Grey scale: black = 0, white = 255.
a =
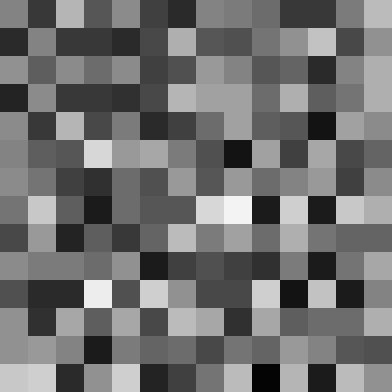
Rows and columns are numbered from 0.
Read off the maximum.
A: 243
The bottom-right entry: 145
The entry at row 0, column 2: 181
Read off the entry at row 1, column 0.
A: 42
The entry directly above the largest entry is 153
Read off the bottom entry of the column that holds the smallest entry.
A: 4
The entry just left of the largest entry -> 215
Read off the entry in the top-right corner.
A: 187
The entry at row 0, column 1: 56
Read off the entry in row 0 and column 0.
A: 131
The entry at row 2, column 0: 145
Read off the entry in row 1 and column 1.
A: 131
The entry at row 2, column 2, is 139
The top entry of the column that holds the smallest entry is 108
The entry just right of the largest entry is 27
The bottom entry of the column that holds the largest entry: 187

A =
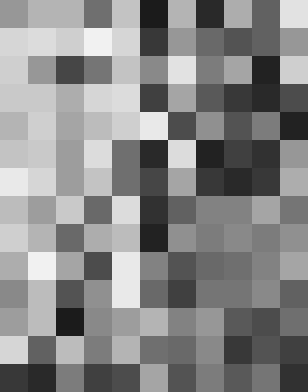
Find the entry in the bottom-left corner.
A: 56
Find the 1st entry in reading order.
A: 151
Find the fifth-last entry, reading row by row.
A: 83
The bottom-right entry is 49
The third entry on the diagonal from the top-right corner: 165
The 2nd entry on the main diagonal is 220
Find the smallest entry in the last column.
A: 34
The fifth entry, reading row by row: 195
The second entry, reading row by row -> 180
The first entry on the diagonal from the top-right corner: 226
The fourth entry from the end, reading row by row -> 124
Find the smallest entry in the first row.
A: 27
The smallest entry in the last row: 41
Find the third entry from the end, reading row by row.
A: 89

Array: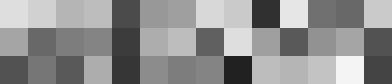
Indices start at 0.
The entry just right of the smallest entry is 189
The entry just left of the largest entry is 195
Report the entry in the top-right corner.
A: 202
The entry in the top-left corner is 222
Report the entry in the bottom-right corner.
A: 68
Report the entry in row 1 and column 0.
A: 165
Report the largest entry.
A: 244
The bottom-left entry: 82
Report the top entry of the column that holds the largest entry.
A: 104
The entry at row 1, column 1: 104
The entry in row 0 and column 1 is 209

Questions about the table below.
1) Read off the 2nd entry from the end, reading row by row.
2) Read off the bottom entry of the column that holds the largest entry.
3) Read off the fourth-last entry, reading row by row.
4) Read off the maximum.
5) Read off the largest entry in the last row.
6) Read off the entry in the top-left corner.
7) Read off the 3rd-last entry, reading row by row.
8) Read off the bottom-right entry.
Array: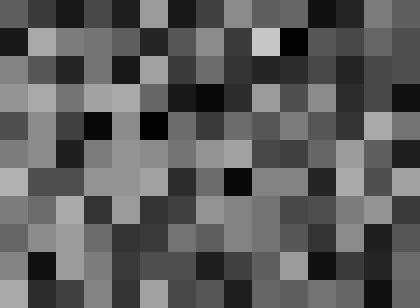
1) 17
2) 102
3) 116
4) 198
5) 169
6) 95
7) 102
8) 102

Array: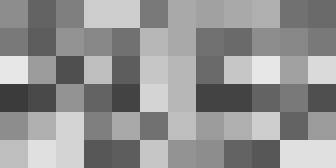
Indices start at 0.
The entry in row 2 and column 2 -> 79
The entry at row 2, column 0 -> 231
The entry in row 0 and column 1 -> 99
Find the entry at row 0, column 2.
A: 127
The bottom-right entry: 224
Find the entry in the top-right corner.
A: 106
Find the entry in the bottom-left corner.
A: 190
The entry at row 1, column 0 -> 121
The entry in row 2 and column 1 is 155
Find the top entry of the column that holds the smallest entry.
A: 141

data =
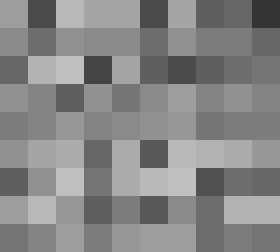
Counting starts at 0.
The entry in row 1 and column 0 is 138
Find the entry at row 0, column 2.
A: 185
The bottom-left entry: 117
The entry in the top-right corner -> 52
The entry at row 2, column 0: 103
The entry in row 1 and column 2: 145
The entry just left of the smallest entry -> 103
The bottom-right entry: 117
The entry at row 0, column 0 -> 157
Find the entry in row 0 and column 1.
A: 74

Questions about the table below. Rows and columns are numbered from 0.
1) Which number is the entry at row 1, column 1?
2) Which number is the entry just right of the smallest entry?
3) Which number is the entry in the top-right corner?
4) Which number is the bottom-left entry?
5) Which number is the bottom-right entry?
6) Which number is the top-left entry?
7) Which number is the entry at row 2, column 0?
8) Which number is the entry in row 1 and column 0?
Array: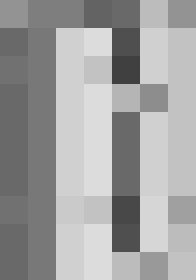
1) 120
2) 208
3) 147
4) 105
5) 194
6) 147
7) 113
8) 105

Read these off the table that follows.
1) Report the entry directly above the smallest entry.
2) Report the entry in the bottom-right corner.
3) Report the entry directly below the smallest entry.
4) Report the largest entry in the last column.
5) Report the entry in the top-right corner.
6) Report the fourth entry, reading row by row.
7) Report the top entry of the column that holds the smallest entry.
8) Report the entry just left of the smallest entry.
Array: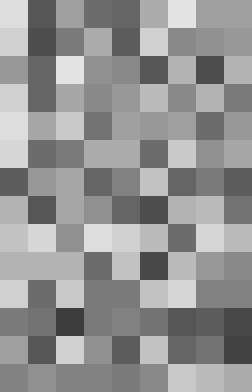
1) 201
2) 172
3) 208
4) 187
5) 159
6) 108
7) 159
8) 115

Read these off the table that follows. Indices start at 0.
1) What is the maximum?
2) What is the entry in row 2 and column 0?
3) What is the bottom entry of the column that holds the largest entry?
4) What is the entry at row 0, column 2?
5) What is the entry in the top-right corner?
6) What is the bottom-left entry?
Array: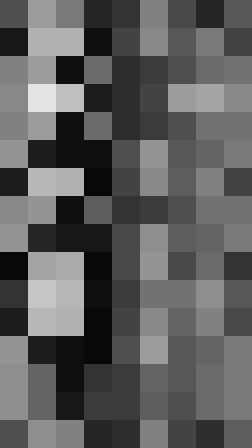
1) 227
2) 129
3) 142
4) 121
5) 87
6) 79
